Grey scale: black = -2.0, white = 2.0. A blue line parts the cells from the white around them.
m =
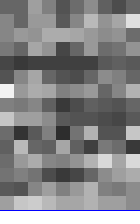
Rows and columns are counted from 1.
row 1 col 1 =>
-0.4
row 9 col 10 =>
-0.6
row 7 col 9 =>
0.1
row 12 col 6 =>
0.3
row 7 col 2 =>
0.4
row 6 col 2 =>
0.1
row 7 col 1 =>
1.8
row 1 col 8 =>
-0.5
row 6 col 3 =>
0.6
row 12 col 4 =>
0.1
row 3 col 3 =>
0.3
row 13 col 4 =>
-0.8
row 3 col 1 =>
0.1
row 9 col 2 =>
0.5
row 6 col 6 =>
-0.8
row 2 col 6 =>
0.1
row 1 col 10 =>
-0.4
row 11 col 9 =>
-0.3
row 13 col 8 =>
0.2
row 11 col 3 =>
-0.4
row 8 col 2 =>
-0.1
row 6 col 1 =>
-0.7
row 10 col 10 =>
1.1
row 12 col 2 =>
0.4
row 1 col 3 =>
0.5
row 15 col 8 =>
0.5
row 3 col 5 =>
0.7
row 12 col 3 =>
0.7
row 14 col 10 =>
0.2
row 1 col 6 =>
-0.3
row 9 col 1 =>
1.1
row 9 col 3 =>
0.5
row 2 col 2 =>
-0.4
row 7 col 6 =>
0.2

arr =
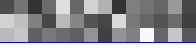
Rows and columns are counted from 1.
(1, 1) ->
-0.8
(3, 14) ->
-0.6
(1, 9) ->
-1.2
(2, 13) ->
-0.3
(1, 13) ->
0.4
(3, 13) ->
1.1
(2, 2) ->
1.0
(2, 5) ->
0.9
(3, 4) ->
-0.1
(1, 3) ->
-1.2
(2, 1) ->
1.3

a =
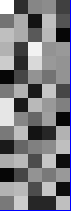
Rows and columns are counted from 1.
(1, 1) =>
2.0
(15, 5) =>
1.0
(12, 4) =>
1.1
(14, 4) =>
1.1
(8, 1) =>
1.6
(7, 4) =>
1.1
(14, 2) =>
0.9
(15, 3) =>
-1.4
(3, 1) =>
1.0
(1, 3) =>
0.1
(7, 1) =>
-0.1
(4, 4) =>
0.3
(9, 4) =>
0.5
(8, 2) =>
-1.6
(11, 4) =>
0.2
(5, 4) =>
0.4
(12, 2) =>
0.9
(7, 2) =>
0.8
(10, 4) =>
-1.4
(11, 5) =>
1.0
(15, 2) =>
1.2
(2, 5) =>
-0.7
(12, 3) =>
-0.8
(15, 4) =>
-1.4

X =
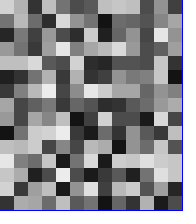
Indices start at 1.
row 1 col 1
1.3
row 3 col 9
-0.4
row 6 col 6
0.8
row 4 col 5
1.6
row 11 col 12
1.1
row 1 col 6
-0.8
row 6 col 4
0.8
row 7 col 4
1.7
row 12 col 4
1.1
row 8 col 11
-0.3
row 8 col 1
0.6
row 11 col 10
0.3
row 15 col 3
0.6
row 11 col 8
0.7
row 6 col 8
-1.0
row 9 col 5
1.0
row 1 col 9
1.1
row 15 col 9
-0.4
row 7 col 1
-1.1
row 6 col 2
-1.2
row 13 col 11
-0.2
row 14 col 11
-0.7
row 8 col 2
-0.9
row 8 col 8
-1.3
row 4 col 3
-1.1
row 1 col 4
1.0
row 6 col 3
-0.2
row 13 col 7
-1.6
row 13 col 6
-0.8
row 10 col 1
-1.7
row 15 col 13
-0.8
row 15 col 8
-1.7
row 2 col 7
-0.2
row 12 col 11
1.5

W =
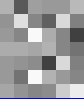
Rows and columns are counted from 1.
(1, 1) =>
0.8
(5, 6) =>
0.0
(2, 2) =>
1.5
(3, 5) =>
0.1
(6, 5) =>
0.4
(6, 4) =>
0.8
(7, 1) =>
0.6
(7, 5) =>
1.2
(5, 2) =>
0.3
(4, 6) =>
-0.2
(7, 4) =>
0.2
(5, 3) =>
0.2
